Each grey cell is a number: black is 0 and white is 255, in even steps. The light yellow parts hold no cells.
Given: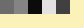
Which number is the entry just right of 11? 226
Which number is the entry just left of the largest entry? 11

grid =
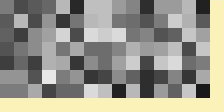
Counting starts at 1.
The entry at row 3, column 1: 97
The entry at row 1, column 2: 75
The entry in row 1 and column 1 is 124
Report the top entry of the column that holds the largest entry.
103
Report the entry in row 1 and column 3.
90
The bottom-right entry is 25
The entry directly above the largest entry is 177
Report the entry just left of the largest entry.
83
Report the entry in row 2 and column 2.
184
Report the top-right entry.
33
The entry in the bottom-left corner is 124
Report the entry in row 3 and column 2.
62
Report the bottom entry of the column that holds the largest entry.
69
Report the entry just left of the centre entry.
109
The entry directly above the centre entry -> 205
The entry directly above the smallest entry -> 169
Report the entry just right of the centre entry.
132
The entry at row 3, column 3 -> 140
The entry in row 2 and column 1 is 90
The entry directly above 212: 54
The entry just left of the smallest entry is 198
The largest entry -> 232

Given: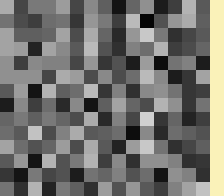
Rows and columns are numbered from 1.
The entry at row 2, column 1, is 115
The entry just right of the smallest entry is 82
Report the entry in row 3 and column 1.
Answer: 163
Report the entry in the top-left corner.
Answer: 171
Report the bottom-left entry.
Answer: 115
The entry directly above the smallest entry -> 144
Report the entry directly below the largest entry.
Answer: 137
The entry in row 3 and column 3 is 95
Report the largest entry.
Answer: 208
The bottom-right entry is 194
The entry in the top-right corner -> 89
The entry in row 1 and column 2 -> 70
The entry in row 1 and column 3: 121
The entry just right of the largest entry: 54
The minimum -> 5
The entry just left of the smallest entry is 186
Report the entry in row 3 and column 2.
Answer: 95
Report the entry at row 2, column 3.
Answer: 62
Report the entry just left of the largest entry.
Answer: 70
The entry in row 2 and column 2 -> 76

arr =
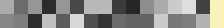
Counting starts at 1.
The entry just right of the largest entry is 65
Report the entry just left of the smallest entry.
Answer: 59
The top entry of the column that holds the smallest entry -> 38
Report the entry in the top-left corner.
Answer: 171
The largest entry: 222
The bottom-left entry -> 134
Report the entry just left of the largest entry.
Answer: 203
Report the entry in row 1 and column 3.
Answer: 150
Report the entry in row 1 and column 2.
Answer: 107

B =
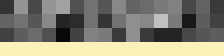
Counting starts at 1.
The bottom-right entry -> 93
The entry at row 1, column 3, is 72
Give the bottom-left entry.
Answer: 66
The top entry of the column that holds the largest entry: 122
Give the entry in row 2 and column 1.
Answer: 99
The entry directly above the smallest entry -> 36
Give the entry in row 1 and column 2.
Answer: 149
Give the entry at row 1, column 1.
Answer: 52
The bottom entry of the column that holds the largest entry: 36

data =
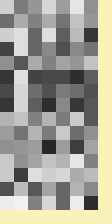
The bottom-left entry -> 236
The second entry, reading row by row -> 123
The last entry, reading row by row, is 46
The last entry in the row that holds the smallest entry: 163
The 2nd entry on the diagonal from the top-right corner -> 194
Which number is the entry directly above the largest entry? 187
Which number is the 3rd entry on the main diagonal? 102
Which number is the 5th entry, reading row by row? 156
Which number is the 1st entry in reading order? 207
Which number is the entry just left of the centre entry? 94
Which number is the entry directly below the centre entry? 179
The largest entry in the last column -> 194
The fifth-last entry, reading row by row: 129
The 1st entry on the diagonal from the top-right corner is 144
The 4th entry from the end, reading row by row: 214
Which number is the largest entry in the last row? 242
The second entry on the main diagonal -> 171
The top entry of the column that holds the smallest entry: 214
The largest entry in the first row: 229
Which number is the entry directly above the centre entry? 80
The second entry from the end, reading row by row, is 236
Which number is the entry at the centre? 46
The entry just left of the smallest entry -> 156
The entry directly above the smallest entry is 123
